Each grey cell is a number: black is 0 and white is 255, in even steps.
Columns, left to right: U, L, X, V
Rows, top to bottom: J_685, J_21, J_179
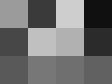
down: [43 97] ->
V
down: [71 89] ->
U
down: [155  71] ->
U
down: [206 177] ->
X

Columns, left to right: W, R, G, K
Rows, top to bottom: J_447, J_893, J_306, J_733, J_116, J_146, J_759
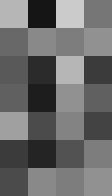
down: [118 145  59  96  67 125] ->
K
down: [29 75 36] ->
R
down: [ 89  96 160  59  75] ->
W

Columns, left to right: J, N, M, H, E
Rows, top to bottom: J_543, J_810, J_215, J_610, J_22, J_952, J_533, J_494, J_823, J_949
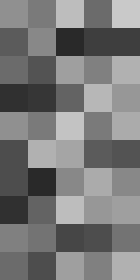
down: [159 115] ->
E
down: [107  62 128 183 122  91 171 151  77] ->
H
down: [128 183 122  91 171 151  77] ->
H
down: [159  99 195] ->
M
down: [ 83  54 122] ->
N

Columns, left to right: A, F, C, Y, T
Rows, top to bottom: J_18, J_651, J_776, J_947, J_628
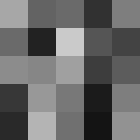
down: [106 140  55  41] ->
A
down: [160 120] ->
C
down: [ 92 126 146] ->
T
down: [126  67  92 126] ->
T
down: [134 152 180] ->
F

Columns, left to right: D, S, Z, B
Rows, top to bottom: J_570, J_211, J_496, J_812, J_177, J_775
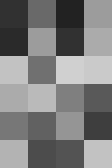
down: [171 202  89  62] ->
B
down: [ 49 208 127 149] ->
Z

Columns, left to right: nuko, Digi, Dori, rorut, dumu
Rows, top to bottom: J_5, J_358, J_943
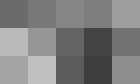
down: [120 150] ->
Digi
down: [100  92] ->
Dori
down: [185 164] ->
nuko
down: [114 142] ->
dumu
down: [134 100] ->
Dori
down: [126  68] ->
rorut

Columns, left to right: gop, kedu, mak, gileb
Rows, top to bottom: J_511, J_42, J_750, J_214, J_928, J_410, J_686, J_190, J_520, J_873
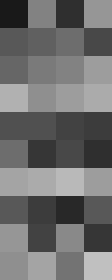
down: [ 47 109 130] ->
mak
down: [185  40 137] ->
mak

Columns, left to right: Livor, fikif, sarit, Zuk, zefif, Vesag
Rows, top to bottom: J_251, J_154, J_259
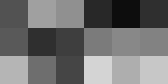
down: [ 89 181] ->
Livor
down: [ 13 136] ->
zefif
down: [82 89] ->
Livor

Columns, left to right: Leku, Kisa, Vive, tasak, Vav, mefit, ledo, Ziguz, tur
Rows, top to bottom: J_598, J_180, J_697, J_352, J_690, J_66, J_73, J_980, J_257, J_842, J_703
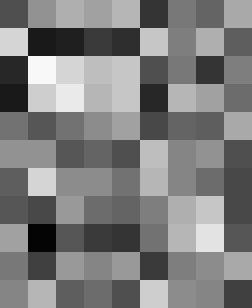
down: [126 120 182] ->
ledo
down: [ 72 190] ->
mefit
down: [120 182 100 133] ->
ledo

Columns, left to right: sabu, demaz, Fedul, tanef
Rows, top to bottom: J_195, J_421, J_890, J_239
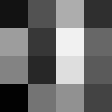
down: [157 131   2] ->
sabu
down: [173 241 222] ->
Fedul

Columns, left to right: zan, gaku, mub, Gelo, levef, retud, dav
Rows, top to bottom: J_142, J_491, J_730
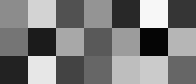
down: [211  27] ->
gaku
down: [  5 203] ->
retud
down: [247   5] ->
retud
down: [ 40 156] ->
levef
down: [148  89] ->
Gelo
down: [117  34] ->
zan

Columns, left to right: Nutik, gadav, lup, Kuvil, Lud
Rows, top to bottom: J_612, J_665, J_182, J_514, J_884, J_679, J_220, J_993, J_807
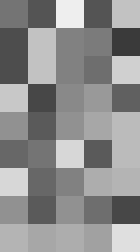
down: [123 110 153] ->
Kuvil
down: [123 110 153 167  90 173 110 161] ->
Kuvil
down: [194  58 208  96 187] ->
Lud
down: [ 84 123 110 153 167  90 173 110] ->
Kuvil
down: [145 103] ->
Nutik
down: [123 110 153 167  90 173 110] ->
Kuvil

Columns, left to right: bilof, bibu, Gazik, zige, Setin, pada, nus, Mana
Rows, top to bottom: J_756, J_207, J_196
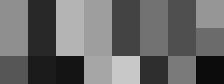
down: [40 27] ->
bibu
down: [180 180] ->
Gazik

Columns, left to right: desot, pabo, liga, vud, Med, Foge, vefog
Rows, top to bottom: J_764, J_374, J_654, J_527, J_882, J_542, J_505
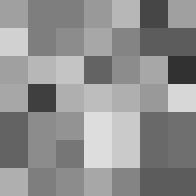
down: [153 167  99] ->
vud
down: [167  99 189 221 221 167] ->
vud
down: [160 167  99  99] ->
desot
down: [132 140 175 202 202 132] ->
Med
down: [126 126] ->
pabo
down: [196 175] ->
liga
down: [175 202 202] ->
Med

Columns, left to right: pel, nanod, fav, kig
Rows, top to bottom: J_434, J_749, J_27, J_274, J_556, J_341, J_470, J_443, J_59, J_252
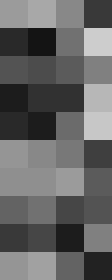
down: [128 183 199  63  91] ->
kig
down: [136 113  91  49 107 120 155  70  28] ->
fav
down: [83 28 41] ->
pel
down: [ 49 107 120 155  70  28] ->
fav
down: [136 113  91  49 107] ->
fav
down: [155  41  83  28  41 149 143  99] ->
pel

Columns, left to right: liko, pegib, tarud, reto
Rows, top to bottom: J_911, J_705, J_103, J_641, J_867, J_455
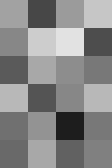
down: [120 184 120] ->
reto
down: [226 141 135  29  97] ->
tarud
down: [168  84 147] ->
pegib

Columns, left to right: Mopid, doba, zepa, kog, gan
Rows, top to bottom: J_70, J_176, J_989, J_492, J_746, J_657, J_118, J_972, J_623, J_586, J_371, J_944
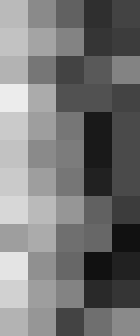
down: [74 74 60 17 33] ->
gan
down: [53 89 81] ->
kog
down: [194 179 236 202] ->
Mopid
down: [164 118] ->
doba
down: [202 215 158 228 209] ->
Mopid

